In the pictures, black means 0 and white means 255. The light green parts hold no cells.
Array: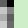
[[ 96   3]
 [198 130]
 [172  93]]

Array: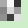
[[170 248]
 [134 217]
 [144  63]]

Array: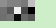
[[143 129]
 [113  87]
 [111 118]]

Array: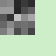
[[131 138]
 [155 156]
 [ 87  50]]

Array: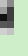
[[191 137]
 [155  62]
 [ 17  62]]

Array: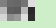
[[128 106]
 [185  95]
 [213 140]]

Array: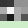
[[ 51  55]
 [173 246]
 [ 95  28]]

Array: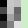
[[  3 198]
 [ 74 193]
 [  9 163]]
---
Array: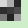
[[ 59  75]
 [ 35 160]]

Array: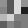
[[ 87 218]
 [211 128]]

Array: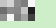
[[141 136]
 [246 128]]

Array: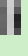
[[203  88]
 [197  35]]

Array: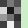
[[ 25 137]
 [115  47]]

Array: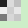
[[206 231]
 [215 199]]

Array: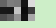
[[ 23 194]
 [ 93 145]]
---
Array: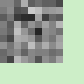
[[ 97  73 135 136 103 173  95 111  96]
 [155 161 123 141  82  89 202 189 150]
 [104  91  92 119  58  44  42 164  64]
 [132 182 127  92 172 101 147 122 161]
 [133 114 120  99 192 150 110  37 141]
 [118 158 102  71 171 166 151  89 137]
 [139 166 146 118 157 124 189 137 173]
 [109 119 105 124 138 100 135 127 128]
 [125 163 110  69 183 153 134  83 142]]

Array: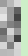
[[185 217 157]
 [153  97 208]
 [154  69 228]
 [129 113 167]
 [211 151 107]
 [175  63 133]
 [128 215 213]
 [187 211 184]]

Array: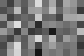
[[150 106 107  63 124  92 137 219 114 168  83 166]
 [137  58  78 101 187  85 157 161 130 190 104 148]
 [166 173 144  64  92 106  94 200  99 103  68 165]
 [125  70  80 158 222  98 133  43 131 138 125 110]
 [112 187 154 117  56 134  56  71  90  25 103  94]
 [133  81  95  67 123  90 148 215 118 182  91 156]
 [122  55  72 148 218  93 145  67 134 158 124 114]
 [121  82  86 166 212 104 121  21 128 117 128  99]]

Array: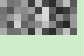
[[190  90 172 115 123 159  59 189  73  46 128]
 [ 57 112 113  86 145 138 157  65 216  95  40]
 [ 94 154 122 152 187 131  94 194 216  71 143]
 [ 39 151 130  73 207 100 123 139 189 136  65]
 [191  91 171 112 115 151  55 191  70  44 127]]

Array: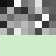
[[ 85  93  16  28 247 117 137 226]
 [115  96  58 177  69  46 131 200]
 [249  81 146 109 141 146  94  72]
 [ 52 114  39 175 158 185 160 250]
 [186 162 189 102 234 176 155  73]]

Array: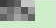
[[198 197  61  76  97]
 [ 85 154 137 111 143]
 [142 100  99 123 163]]

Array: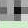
[[106 175 152 171]
 [ 14 118 101 168]
 [110 211 153 157]]

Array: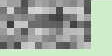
[[163  91 180 157 159  80 137 166 155 136 159 145 135]
 [205  82 119 206 108  96 206 212 194 180  75 201 198]
 [193 161 138 128 144 130 140 112 101  72  64 107 121]
 [114  87 174  62 198 197 107 109  99  98  93 153  67]
 [190 114 156 201 146  86 163 207 182 153 123 184 187]
 [176  91 138 131 142 134 169 172 136 128 166 179 148]
 [176 191  81 128  72 194 204 115 160 169  91  85 124]]
